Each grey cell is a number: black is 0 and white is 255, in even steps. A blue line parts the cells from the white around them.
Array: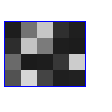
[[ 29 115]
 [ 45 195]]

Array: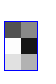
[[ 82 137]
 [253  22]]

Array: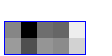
[[134   0]
 [155  79]]

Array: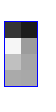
[[ 53  27]
 [246 156]]

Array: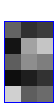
[[ 99  48]
 [ 20 162]]

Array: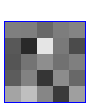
[[127 126]
 [ 88  41]]

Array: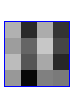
[[177  42]
 [157 101]]

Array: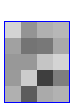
[[212 148]
 [161 116]]

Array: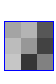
[[164 180]
 [188 151]]
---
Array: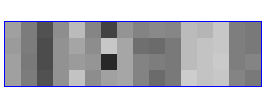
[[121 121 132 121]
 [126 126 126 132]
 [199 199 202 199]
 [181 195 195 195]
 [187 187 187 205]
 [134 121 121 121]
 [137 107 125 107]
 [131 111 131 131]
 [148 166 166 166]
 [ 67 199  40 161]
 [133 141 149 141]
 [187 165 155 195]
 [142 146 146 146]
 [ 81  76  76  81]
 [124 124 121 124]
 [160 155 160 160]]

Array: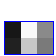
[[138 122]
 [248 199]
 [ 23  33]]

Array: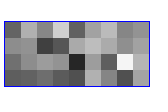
[[147 162 181 164]
 [134 143 245  80]
 [187 171  94 133]
 [162 189 157 177]
 [ 97 170  38  80]
 [207  86 147  91]
 [135  64 156 110]
 [176 146 141  98]
 [100 141 112  94]]

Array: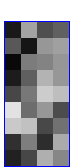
[[ 96 160 150 151 190  76 113 170 135]
 [ 79 151 131 179 204 151  72  45 175]
 [163  21 124  95 120 109 193 126  71]
 [ 25  88   9  28  71 226 201  48  33]]

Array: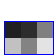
[[128 227]
 [ 45 131]
 [ 32 193]]

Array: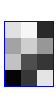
[[ 41 151  54 228]
 [246 206  78  55]
 [225 163 194   5]]

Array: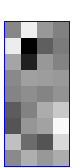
[[129 123 131 153 147 201 249 216 172]
 [152  95 152 157 132 172 162  84 152]
 [239   2  32 160 142 130 150 108 175]
 [135 237 165 137 132  92  84 192 138]]

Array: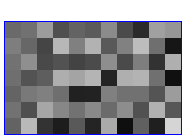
[[150  22 175  16 156  87 213]
 [160 111  50 112  84 177  31]
 [ 42 189 126 179 113  81  96]
 [ 75 129  74 175 113 141  15]
 [139  89 142  36 128 107 170]
 [ 91 178  75 180  34 137  36]
 [ 99 128  67 164  33 114  89]
 [ 79 183  82 174 111 135  29]
 [156  69  73  94 128 166  51]
 [113 103 143  83 121  79 185]
 [106 126 114 111 100 114  99]]

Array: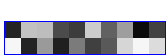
[[ 66 220]
 [ 11 246]
 [158 214]
 [ 97  89]
 [204  64]
 [ 60 123]
 [ 75  32]
 [189 154]
 [193  35]
 [ 36 246]]
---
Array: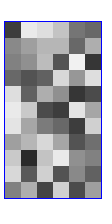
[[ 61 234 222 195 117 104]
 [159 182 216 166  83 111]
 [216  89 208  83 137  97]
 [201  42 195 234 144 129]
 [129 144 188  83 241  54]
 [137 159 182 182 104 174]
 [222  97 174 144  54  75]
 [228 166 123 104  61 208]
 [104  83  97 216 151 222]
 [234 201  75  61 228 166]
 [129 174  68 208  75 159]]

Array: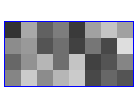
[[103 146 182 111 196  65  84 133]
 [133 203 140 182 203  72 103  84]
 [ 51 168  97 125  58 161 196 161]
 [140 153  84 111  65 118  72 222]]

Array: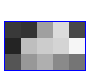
[[ 36 190 204 212 246]
 [ 85 152 175 138 117]
 [ 57  51 160 219  72]]

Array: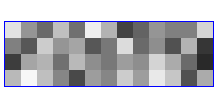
[[128  87 204 149 165  87 120 220 106 142  81 179  54]
 [185 247 191 134  73 157 134 204 157 233 198  81 171]
 [ 61 165 179 112 185 142 120 157 142 212 171 106  41]
 [226 149 106 191 112 239 179  67  99 149 128 128 212]]

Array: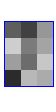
[[158 108 199]
 [ 43 184 171]
 [206 123 164]
 [ 94  65 151]]

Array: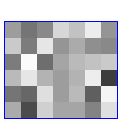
[[202 124 230 149 171 143 137]
 [117 103 223 157 186  95 245]
 [171  75 208 165 165 131 223]
 [186 230 179 157 179 237  61]
 [157 117 137 215 194 237 149]
 [124 251 110 165 186 194 202]]
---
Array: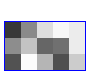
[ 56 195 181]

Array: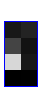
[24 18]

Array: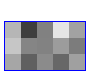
[182 133 139]

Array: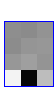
[142 149 148]

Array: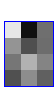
[231  79 132]

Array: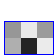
[151  35]

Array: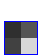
[ 47 216]

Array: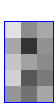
[226  51 139]

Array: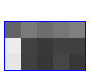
[100  66  54]
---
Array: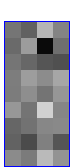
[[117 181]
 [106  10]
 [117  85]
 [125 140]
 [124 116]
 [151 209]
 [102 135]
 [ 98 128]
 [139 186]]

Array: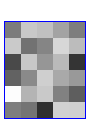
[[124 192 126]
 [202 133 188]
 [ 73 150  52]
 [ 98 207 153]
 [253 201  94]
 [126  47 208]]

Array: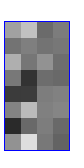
[[161 107]
 [115 115]
 [175 146]
 [120 109]
 [ 59 125]
 [131 128]
 [ 42 125]
 [146 120]]

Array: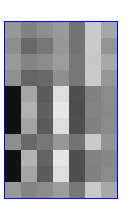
[[151 142 115 166]
 [142 119 116 148]
 [153 140 119 168]
 [144 105 119 151]
 [ 17  91  79 139]
 [ 16  97  77 137]
 [ 17  91  79 139]
 [142 119 116 147]
 [ 17  99  78 136]
 [ 17  91  79 139]
 [153 140 119 168]]

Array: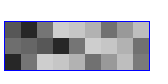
[[ 87 117 198 113 190]
 [110  87 117 198 113]
 [ 39 206 178 153 122]]

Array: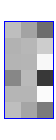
[[190 109]
 [178 205]
 [180 248]
 [135  56]
 [181 251]
 [190 123]]

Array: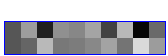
[[ 86  32 135  66   6]
 [ 86 185 124 163 218]]

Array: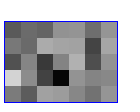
[[ 90 100 148 149]
 [120 171 162 166]
 [ 81  57 177 147]
 [211  66 147 136]
 [123 161 135 149]]
